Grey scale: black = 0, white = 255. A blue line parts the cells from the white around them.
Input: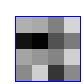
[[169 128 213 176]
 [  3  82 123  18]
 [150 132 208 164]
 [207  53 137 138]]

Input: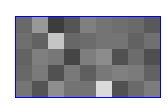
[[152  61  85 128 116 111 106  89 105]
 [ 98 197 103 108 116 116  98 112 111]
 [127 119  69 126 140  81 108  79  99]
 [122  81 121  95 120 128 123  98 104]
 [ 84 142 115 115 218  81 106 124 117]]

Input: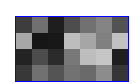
[[112  30  77 113 132  82  61]
 [ 22  24 189 166 128 193 167]
 [ 76  43 120 189 198  31  35]
 [113  84 114 106 140  54  56]]

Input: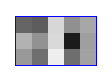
[[ 93 215 144 167 101]
 [146 217  27 159 178]
 [111 238 110 162 153]]

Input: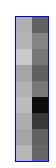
[[ 97 175]
 [133 179]
 [118 201]
 [ 96 165]
 [120 178]
 [ 11 188]
 [ 56 173]
 [ 97 165]
 [103 182]]

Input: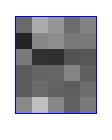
[[171 150 108 131 106]
 [134 142 121 122  36]
 [ 49  47  83  87 122]
 [100 101 132  95  92]
 [107  98  94 108  92]
 [192 136  98 122 137]]

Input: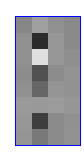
[[159 144 138 135]
 [ 43 151 137 145]
 [223 151 143 144]
 [ 81 140 147 141]
 [102 149 146 144]
 [153 155 150 154]
 [ 62 139 145 151]
 [121 139 146 148]]

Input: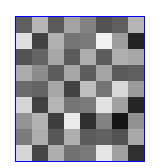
[[183  91 163 130  82  95 181  94]
 [ 66 177 116 121 241 157  36 223]
 [100 167  89 173  93 175 167  83]
 [141  93 167  93 165  90  94 172]
 [100 166  66 191 115 217 154 107]
 [ 65 181 116 122 226 162  38 213]
 [179  62 234  47 130  22 145 147]
 [173  87 175  91  97  82 169 123]
 [ 69 173 114 121 229 161  47 214]]
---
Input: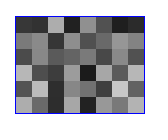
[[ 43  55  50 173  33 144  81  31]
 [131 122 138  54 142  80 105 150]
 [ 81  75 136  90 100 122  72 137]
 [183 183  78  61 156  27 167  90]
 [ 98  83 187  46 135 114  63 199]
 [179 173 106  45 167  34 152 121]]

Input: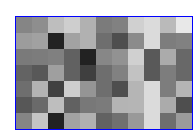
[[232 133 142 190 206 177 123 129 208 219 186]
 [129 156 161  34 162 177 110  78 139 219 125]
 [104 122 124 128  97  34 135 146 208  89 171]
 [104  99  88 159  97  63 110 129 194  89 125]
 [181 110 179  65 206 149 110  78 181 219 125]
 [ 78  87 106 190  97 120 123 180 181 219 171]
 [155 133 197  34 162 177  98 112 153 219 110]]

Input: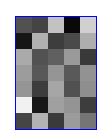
[[208  81  68 194   9]
 [174  22 177  61  74]
 [ 57 170  82  96 154]
 [146 156  88 149  89]
 [142 149  61 166  81]
 [ 61 241  24 160 148]
 [117  69 179  58 155]]

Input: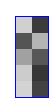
[[ 59 208]
 [180  84]
 [ 87 161]
 [ 54 204]
 [ 66 211]]

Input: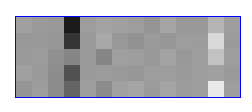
[[158 160 154 153  27 157 163 160 157 149 164 153 152 180]
 [155 152 153 150  53 154 168 152 145 154 150 157 156 217]
 [158 154 156 144 134 155 134 159 158 152 163 152 157 194]
 [154 160 154 141  81 155 156 154 151 157 157 155 157 160]
 [158 149 157 141 100 158 139 161 165 155 164 156 157 233]]

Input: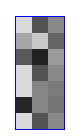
[[138 218  83]
 [101 167 200]
 [154  90  33]
 [138 218  83]
 [122 218 133]
 [117  38 133]
 [138 218  83]]

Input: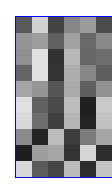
[[ 76  89 209  68 133 154]
 [138 148 158  96 161 104]
 [109 144 225  49 185 103]
 [ 94 101 225  51 174 135]
 [145 166 149  86 170  95]
 [201 224  97  74 188  32]
 [194 216 109  64 182  35]
 [166 139  37 189  60 123]
 [ 45  30 158 166  51 213]
 [196 216  91  69 187  44]]

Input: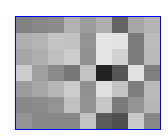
[[180 129 134 140 176 157 173 100 167]
 [188 174 180 196 193 147 229 227 123]
 [186 166 175 191 204 144 229 210 123]
 [128 204 159 138 119 194  35  84 226]
 [186 155 167 182 204 144 223 194 126]
 [182 135 139 147 193 146 198 122 147]
 [135 147 136 135 136 194  91  78 202]]

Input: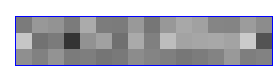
[[140 123 152 147 123 171 124 123 153 118 152 168 161 133 132 156]
 [ 83 198 114 123  52 146 161 112 170 128 189 163 166 168 163 203]
 [130 143 129 147 123 126 117 121 140 132 127 119 124 131 153 126]]
